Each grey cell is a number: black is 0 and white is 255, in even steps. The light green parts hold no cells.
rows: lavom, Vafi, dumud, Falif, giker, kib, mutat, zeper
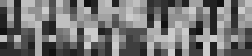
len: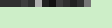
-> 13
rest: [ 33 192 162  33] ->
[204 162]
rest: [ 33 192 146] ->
[ 48 162 146]
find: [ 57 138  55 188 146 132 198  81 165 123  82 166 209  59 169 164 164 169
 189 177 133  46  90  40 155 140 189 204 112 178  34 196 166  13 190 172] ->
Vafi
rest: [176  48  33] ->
[118 132 192  48 204 204  33  48 162  92  78  78  78 176 176  62 204 162
 204  33  17 176  33 162 105  78 118  62]
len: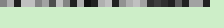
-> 30
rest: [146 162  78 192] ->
[192 105 162 146 118 162 162  92 162 204 192 176  33 132  33 146 146 146
 176 105 132  33 146 176  48 146 176]

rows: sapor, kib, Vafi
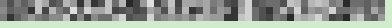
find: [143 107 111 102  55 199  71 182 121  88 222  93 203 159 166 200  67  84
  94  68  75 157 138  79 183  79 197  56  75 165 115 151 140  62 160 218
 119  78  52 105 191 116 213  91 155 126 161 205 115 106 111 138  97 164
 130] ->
kib
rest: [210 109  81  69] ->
[123 109  41 182 166 182 210 153  69  81  41 166 195 109  96 153]

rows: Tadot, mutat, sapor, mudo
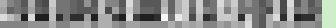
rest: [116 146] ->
[116  88 116 190  74 218  88 132  88 116]
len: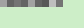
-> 9
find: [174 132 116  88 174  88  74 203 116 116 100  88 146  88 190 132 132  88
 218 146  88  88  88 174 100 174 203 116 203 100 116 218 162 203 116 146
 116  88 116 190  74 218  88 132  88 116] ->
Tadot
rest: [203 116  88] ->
[174 218  46 203  31  46  46 146]
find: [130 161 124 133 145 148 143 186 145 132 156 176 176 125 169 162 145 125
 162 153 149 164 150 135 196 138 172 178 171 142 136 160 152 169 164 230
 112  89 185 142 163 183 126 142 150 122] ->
mudo
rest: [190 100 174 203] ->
[100 203 132 116 203 132 190 116 116 116 100  74 190  74 203 116 132 100
 100]

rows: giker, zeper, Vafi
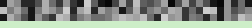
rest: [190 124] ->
[162 109  23 124 174 148 109 204  39 162 190  39 162 124 148  23  95 174
  68 124 148 109 174 162  54 109  54 204 190  23 148  80 109 136]
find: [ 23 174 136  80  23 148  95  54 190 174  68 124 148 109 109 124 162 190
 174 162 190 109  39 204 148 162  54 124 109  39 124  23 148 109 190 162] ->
Vafi
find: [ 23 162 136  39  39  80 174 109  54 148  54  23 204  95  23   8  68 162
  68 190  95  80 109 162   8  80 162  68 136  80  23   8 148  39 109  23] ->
giker
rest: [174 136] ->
[ 80  23 148  95  54 190 174  68 124 148 109 109 124 162 190 174 162 190
 109  39 204 148 162  54 124 109  39 124  23 148 109 190 162]
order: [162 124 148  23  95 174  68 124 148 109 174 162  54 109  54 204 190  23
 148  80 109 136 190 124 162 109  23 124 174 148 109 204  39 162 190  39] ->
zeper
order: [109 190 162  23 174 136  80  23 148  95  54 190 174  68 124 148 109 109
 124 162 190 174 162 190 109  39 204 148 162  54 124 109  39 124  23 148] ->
Vafi

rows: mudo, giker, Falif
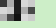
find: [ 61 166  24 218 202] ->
mudo
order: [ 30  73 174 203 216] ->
giker
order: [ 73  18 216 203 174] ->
Falif
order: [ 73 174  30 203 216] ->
giker

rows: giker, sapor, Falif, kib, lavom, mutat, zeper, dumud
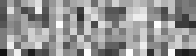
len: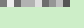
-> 10
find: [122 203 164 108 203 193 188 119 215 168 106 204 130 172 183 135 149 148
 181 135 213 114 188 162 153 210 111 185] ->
mutat
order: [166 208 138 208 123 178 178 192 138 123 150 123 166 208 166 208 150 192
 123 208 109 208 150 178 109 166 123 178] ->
lavom
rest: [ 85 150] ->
[253 138 178  97 208  73 222 178 109 192 192 166 178 109 253 166 222  60
  60  46]
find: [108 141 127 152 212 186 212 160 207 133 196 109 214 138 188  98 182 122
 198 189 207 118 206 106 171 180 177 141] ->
lavom
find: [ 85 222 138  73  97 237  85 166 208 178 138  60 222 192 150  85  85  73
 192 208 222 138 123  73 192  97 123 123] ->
sapor

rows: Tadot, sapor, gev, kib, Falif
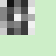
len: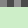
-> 4
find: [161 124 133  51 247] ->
kib
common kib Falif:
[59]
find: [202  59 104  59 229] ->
Falif
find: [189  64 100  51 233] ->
Falif
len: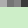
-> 4
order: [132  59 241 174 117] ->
kib

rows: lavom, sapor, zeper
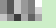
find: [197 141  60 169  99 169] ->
zeper
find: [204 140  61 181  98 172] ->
zeper

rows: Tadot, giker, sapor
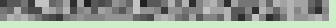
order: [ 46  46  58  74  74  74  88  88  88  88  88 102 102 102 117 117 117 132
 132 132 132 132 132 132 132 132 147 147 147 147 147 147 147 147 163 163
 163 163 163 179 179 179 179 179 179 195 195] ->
giker
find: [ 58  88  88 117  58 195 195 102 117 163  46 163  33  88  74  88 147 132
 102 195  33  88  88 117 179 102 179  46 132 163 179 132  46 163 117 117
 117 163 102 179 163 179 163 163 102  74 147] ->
Tadot
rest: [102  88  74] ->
[163 179 163 117 102 163  88 132 132 102 179  88  46 102 195 132  46  74
 117 179 147 147 163 179 147]

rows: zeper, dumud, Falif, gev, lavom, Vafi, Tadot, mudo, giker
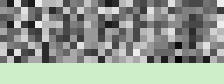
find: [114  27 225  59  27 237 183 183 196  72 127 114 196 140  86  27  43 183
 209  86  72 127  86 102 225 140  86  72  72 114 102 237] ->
zeper
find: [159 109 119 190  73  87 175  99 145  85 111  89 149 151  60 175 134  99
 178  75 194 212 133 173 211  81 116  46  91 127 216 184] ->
lavom
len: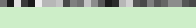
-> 28
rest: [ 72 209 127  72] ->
[ 59 153  59 153 153  72 153  86 114 153  72 153 196 140 127 196 140 127
  59  86 140 168 209]

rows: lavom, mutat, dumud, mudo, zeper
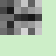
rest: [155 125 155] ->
[169]
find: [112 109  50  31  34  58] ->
dumud

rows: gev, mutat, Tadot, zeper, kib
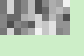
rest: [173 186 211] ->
[119 186 147  78]
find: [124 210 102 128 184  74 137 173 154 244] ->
gev
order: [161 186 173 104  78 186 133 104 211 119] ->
mutat
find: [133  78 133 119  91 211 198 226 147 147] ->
zeper
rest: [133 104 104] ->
[173 186 211 119 186 147  78]
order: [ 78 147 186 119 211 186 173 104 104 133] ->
Tadot

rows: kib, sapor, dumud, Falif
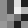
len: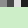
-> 4
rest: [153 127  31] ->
[141]
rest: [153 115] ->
[31]
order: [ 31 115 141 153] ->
dumud
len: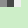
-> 3
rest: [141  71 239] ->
[182]

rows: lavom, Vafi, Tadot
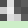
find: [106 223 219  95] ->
Tadot
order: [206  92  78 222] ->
Tadot
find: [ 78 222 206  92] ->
Tadot

